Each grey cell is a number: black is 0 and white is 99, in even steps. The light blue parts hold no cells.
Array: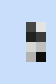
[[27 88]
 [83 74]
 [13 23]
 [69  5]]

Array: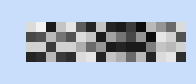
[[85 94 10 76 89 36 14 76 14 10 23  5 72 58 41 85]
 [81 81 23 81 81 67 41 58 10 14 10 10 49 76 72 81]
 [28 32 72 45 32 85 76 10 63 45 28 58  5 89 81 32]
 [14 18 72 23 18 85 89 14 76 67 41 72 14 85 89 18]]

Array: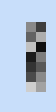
[[38 67]
 [80 63]
 [29 53]
 [11 48]
 [20 34]
 [53 24]
 [75  6]]

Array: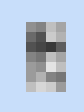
[[74 83 79 60]
 [60 69 51 46]
 [60 56 88 74]
 [56 51 74 64]
 [51 46 74 64]
 [41 32 79 69]
 [32 27 22 36]]

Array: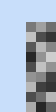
[[30 75 57]
 [34 71 52]
 [47 62 43]
 [15 57 80]
 [57 52 25]
 [30 43 71]
 [75 30 20]
 [71 25 20]
 [66 15 38]]

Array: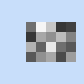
[[43 95 77 21 25]
 [21 65 56 73 51]
 [34 56 65 29 61]
 [69 38 90 43 34]]
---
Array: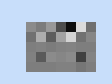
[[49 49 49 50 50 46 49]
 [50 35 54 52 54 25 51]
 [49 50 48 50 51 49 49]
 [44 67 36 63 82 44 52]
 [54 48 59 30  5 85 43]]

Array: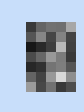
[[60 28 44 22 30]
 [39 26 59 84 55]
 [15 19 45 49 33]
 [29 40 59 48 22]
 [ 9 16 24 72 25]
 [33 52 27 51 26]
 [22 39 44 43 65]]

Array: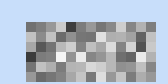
[[59 41 46 51 65 76 47 86 59 76 48 67 59]
 [45 75 68 48 70 71 84 80 71 56 58 74 52]
 [23 48 50 95 57 91 52 58 71 43 39 91 69]
 [65 34 45 72 80 51 74 65 85 51 82 32 78]
 [75 54 75 42 56 46 45 87 68 69 63 38 75]
 [44 49 59 79 24 48 59 46 53 80 52 69 49]]

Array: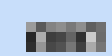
[[18 58 28 32 46 25 66 46]
 [15 67 24 27 39 19 79 42]
 [60 35 51 55 47 55 37 43]]

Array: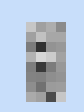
[[66 62 29 77]
 [55 44 60 61]
 [51 50 55 57]
 [49 22 48 59]
 [69 83 79 63]
 [48 19 57 59]
 [62 75 65 65]
 [77 62 67 54]]

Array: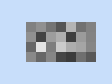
[[53 40 52 27 23 43 34]
 [40 88 49 79 67 64 52]
 [56 26 61 68 24 60 51]
 [50 56 45 33 70 44 50]]

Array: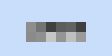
[[54 56 77 58 74 60]
 [55 45 25 36 38 25]]
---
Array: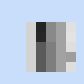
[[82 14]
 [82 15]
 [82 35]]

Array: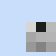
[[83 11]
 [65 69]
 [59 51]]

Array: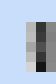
[[71 20]
 [73 23]
 [64 31]]

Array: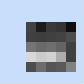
[[26 11]
 [25 24]
 [45 41]]

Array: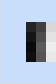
[[14 25]
 [ 8 30]
 [ 4 35]]

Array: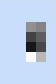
[[56 51]
 [26 36]
 [ 9 28]]

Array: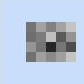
[[45 63]
 [43 48]
 [58 45]]

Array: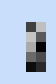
[[25 74]
 [76 35]
 [66  1]]

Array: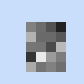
[[50 42]
 [69 41]
 [46 45]]
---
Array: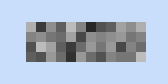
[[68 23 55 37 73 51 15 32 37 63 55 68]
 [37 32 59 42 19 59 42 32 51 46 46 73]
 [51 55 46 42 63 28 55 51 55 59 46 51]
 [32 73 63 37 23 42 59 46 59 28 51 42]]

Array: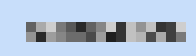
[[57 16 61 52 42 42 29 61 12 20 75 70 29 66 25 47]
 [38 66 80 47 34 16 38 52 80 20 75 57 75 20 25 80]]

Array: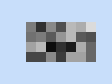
[[48 19 53 31 72 67 85]
 [27 27 53 23 63 63 40]
 [44 48 35 58 72 35 31]
 [63 72  5 19 10 67 40]]

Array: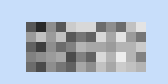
[[34 16 55 34 79 84 84 42 55 42 75 88]
 [38 24 55 42 50 70 65 65 60 70 70 79]
 [42 29 55 46 38 65 55 75 65 79 75 70]
 [50 55 60 65 29 50 38 84 70 92 70 50]
 [60 75 60 75 34 46 38 84 65 88 60 46]]

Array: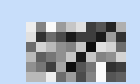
[[87 19 42 29 10 24 24 10 60 19]
 [72 37 46 56 77 10 77 51 56 82]
 [56 46 24 64  5 33 46 97 19 24]
 [92 51 97 60 77 87 24 33 14 68]
 [72 72 92 42 60 29 51 97 33 37]
 [42 82 72 56 51 77  5 87 82 42]]

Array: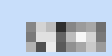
[[69 31 91 35 56 65 78 60]
 [52 82 73 18 52 60 65 43]
 [47 87 87 39 73 96 82 47]]

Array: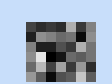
[[50 12 12 31 22 68 45]
 [26 17 22 17 68 22 50]
 [59 36  4 31 36 76 36]
 [12 55 50 41 45  4 55]
 [41 72 26 63 22 59 17]
 [55 89  0  8 41 36 45]]
